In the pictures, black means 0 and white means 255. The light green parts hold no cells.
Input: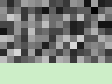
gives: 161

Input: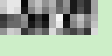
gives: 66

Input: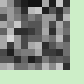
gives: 30

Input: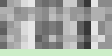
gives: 230

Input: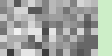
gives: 213
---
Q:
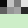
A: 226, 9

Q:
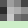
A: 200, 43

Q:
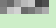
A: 210, 64

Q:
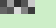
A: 217, 45

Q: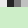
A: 234, 36

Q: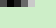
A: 201, 3

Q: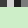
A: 213, 33

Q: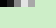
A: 227, 4
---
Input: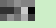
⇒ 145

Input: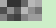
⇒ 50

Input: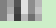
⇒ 84

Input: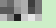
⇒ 161

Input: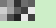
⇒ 49

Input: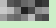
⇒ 73

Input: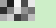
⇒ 247
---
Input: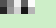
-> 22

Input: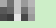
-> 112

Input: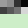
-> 115

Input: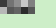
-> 44

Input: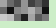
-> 134

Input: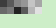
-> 182

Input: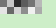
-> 240
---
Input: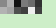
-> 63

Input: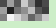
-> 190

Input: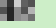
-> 139

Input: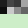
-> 201

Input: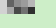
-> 73

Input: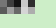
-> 104

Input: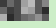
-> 160

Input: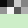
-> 245

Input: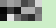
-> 176
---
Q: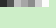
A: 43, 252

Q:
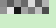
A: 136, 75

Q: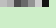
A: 190, 19

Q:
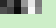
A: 39, 136

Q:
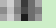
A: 181, 152

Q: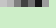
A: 197, 156

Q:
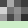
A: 73, 47
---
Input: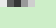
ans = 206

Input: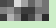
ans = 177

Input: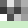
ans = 228

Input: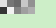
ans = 225

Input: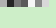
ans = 216

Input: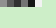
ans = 144

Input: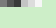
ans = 220

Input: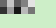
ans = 198

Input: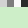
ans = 210
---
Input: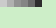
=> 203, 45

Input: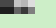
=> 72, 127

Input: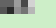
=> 99, 182

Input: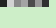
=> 34, 47

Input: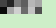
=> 67, 79

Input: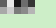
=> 95, 181
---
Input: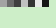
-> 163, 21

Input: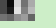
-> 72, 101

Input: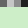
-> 101, 31

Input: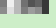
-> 125, 56

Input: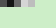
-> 80, 189

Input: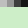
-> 190, 21
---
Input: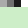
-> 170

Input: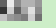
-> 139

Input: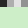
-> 38

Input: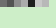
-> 171

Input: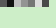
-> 147

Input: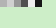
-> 151

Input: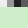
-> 238
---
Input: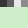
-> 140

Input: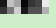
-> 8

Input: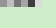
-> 164

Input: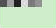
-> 219

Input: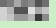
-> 124

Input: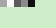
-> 139

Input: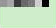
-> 105

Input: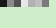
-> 231

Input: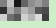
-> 100
